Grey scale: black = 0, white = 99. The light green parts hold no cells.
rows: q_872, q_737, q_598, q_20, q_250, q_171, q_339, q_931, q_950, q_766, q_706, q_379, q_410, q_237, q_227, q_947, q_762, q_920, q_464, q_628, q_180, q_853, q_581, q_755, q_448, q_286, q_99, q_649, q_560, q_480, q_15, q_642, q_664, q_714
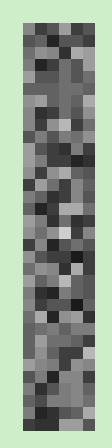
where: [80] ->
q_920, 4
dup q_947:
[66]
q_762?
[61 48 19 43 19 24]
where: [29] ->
q_642, 2
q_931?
[52 19 24 43 33 56]
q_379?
[61 48 24 24 14 19]

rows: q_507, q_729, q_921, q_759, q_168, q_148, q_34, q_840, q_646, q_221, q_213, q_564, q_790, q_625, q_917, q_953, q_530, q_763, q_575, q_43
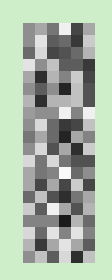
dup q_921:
[41]
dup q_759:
[36]
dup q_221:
[65]
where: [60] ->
q_840, 1

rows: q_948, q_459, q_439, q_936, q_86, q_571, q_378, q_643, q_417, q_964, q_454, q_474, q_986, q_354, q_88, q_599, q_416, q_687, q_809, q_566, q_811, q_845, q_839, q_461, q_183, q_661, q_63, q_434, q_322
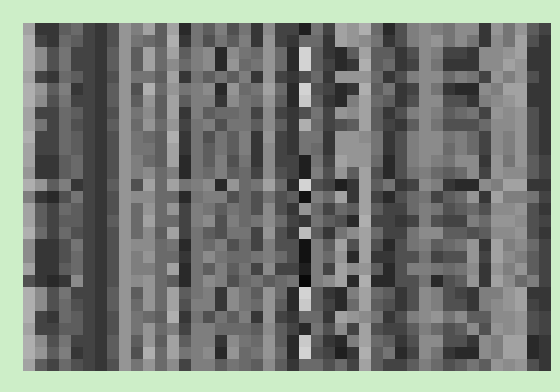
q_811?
[63 21 21 36 41 26 21 31 58 49 49 41 63 16 45 36 49 36 45 26 54 26 26 12
 49 26 63 54 58 36 16 31 49 49 45 41 45 54 21 58 49 58 36 26]
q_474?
[63 21 21 36 41 26 21 31 58 49 41 36 63 16 45 36 49 31 45 21 54 26 26 12
 45 26 63 58 58 41 16 31 49 54 49 45 54 54 21 58 45 58 36 26]

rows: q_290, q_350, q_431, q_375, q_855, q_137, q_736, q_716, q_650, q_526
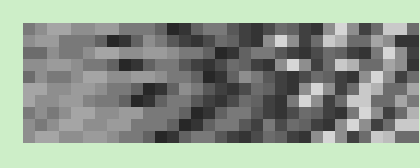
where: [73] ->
q_526, 31
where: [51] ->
q_736, 6

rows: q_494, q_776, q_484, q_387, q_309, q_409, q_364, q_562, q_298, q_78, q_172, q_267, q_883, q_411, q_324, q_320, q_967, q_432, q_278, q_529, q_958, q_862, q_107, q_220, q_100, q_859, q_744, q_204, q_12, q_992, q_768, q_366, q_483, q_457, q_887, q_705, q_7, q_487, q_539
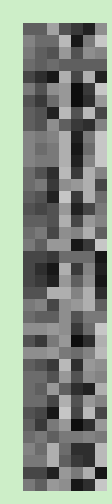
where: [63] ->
q_494, 3
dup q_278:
[59]
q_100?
[42 37 37 55 32 47 47]
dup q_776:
[42]
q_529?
[27 27 22 42 42 42  9]
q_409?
[47 32 55 59  5 22 77]

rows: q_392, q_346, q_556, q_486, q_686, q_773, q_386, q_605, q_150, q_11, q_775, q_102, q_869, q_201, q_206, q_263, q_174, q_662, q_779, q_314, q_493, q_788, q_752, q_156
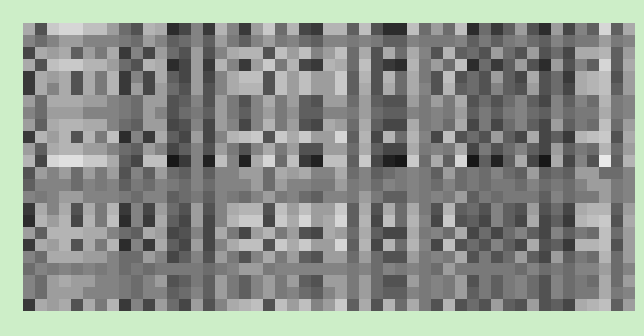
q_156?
[22 66 61 66 32 66 47 70 22 51 27 61 42 27 61 32 51 66 70 74 32 74 61 74
 51 61 78 37 66 32 70 42 66 47 32 70 32 42 32 61 37 32 61 32 37 27 66 70
 74 37 61]
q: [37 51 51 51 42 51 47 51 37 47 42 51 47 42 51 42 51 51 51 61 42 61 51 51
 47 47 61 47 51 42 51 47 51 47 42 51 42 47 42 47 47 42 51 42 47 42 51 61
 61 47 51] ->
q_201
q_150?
[61 37 66 70 70 66 66 51 42 37 61 61 27 32 51 27 61 51 27 51 70 47 61 32
 27 66 61 42 66 37 27 27 66 47 51 42 66 27 47 27 42 51 37 27 61 37 47 42
 74 42 61]
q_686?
[22 66 61 66 32 66 47 70 22 51 27 66 37 27 61 27 51 66 74 74 32 74 61 74
 61 61 78 37 70 32 70 42 66 47 32 74 32 42 32 61 37 27 66 32 42 22 66 70
 74 32 61]
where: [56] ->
q_605, 23

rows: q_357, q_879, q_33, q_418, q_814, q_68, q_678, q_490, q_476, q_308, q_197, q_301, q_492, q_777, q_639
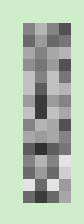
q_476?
[51 70 65 32]
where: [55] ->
q_418, 1

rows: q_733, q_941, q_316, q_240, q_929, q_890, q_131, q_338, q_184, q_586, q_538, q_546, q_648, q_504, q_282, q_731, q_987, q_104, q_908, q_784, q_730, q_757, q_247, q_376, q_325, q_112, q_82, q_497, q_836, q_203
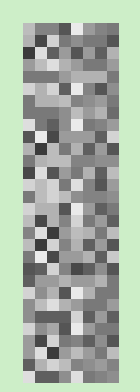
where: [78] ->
q_784, 8
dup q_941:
[47]
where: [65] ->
q_112, 3
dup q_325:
[37]
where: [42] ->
q_338, 8

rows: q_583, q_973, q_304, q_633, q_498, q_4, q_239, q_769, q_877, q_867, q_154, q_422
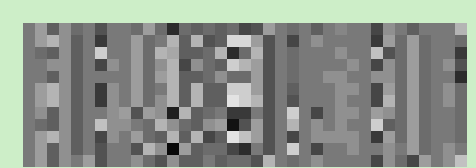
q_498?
[47 47 37 56 37 47 47 47 47 61 42 61 70 37 37 42 56 42 42 61 32 47 42 47
 47 56 56 47 47 56 56 42 61 42 47 47 17]
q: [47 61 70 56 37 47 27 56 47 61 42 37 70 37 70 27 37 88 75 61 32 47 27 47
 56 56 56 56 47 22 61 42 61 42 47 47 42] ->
q_867
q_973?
[47 61 70 56 37 47 22 47 47 61 42 47 70 37 70 32 37 84 84 61 32 47 27 47
 56 47 47 47 47 22 61 42 61 42 47 47 42]
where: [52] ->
q_583, 27
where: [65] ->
q_304, 13

